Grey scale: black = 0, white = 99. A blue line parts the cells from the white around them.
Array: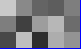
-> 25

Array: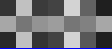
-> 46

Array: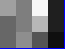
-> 49

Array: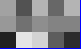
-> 44

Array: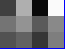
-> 57

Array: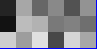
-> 73

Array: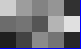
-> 45

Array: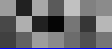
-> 68

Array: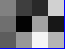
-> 1
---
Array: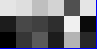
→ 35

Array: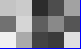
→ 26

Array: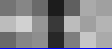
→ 55

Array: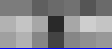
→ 52

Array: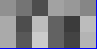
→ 79

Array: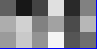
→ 57

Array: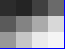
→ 91

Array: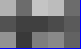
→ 49

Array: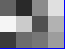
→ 46

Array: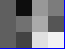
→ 87
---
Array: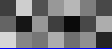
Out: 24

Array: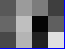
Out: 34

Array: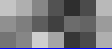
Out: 76

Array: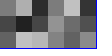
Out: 48

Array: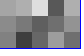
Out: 64

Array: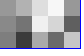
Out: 59

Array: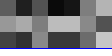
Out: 36

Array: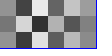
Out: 57
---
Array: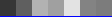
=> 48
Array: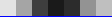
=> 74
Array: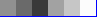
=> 98
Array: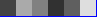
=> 86
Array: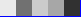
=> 19
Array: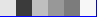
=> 96
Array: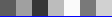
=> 81
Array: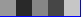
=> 77
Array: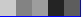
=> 36
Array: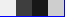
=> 80
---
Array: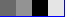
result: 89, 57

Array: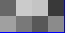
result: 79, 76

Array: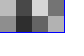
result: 83, 73

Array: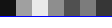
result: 91, 62

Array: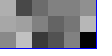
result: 75, 71

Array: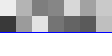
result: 92, 88

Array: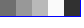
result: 97, 72

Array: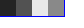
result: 90, 53
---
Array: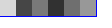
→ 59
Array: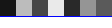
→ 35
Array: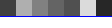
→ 15
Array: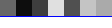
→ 66
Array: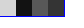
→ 20
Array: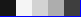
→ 24
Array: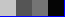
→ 2
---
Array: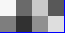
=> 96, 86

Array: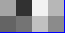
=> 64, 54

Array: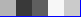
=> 70, 79

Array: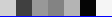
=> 81, 95

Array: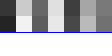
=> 21, 44

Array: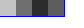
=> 76, 36

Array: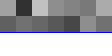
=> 62, 44

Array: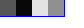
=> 33, 56
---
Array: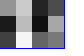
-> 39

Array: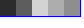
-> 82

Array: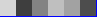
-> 51

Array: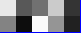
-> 97

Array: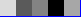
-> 51

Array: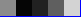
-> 13

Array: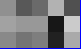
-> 49

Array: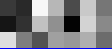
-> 32

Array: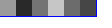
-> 45

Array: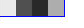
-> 16
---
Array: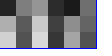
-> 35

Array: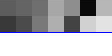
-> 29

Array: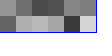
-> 68

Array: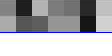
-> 33

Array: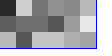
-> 43

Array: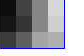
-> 20
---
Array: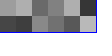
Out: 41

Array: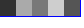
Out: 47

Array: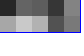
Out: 36

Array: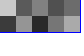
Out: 50

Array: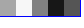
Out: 50

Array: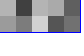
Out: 70

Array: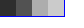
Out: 67

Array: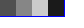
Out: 79
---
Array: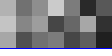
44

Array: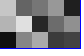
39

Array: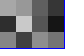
59

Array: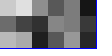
87

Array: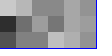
71

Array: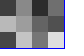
53

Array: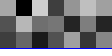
0

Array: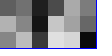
44
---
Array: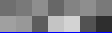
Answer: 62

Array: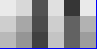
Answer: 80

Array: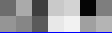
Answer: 58

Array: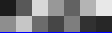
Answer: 55

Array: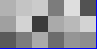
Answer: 62

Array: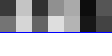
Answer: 45

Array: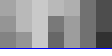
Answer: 58

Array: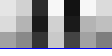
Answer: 85
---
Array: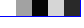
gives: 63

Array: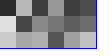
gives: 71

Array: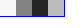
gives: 51

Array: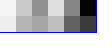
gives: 78

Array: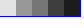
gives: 59

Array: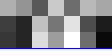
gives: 57

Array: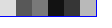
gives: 34
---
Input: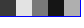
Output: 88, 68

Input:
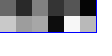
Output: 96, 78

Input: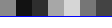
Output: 83, 65

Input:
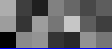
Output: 77, 67

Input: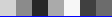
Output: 96, 82

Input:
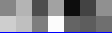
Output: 98, 80

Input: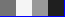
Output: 95, 59

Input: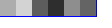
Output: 82, 67
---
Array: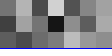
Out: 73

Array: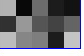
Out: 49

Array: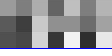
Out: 94

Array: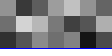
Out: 51

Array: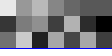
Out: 27

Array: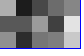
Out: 46

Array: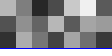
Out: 64

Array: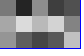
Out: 27

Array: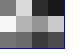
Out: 41
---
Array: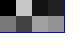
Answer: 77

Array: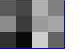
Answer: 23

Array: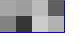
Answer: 61

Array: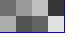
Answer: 60

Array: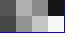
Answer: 68

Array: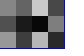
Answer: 10
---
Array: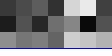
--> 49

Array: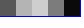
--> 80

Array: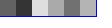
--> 86

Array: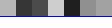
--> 29

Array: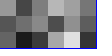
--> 23

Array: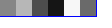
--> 30
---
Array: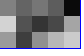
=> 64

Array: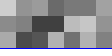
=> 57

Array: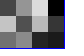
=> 21

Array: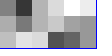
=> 59

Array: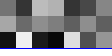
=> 37

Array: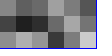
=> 45
